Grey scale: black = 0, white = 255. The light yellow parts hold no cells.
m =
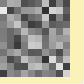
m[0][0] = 129
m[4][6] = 85
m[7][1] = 149
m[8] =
[147, 75, 101, 192, 158, 147, 51, 218, 120, 190]
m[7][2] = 168
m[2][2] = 154
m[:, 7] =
[64, 212, 60, 93, 166, 162, 157, 119, 218, 105, 124]
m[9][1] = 132
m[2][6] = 199
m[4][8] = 120
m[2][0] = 117
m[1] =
[234, 69, 111, 151, 153, 171, 48, 212, 200, 96]
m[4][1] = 104
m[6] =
[144, 103, 59, 124, 203, 198, 116, 157, 183, 129]
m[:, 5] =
[104, 171, 118, 74, 123, 181, 198, 92, 147, 192, 107]
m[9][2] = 82
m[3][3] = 121
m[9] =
[161, 132, 82, 79, 183, 192, 157, 105, 223, 63]
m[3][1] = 159
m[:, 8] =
[129, 200, 129, 101, 120, 152, 183, 76, 120, 223, 80]
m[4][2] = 124
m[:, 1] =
[173, 69, 175, 159, 104, 104, 103, 149, 75, 132, 137]

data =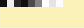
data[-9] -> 15
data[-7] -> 40
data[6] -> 255

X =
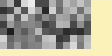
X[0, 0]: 131
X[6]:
[187, 113, 151, 111, 129, 132, 179, 186, 84, 157, 215, 122, 193]
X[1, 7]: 209
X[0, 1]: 177
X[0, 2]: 57
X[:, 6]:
[73, 40, 137, 62, 89, 191, 179]
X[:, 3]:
[215, 86, 199, 132, 92, 119, 111]
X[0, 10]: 164
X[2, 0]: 123
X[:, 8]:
[118, 106, 167, 181, 82, 57, 84]
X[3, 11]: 143
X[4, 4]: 126
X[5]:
[210, 101, 127, 119, 135, 109, 191, 200, 57, 72, 190, 133, 186]
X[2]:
[123, 187, 92, 199, 138, 91, 137, 106, 167, 160, 108, 176, 121]
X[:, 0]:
[131, 52, 123, 64, 94, 210, 187]

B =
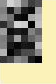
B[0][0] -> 148
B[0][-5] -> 210
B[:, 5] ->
[80, 166, 184, 194, 95, 126, 190, 136, 0]
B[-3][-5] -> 25
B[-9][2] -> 187
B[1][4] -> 11
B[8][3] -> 120
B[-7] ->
[143, 117, 14, 6, 169, 184]
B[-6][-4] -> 211
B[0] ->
[148, 210, 187, 122, 62, 80]
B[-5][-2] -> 130
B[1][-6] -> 127
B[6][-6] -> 130

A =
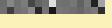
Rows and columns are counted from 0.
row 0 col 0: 108
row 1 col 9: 115
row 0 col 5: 100
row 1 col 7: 22
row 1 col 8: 119
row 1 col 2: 113
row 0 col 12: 120
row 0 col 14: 163
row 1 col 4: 138

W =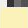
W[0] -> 239
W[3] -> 82
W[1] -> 51

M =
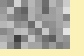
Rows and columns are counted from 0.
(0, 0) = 139
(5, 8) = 158
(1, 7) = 157
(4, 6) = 199
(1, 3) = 98
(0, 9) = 202
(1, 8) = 170
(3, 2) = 142
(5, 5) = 146
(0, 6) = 109
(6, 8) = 124
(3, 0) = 182
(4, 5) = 117
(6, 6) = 126
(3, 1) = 192
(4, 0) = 136
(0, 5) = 156
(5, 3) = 126
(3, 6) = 138
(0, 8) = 158
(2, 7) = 159
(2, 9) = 132

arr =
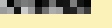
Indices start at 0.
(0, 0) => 185
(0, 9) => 21
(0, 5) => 1
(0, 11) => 21
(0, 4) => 115
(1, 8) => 163
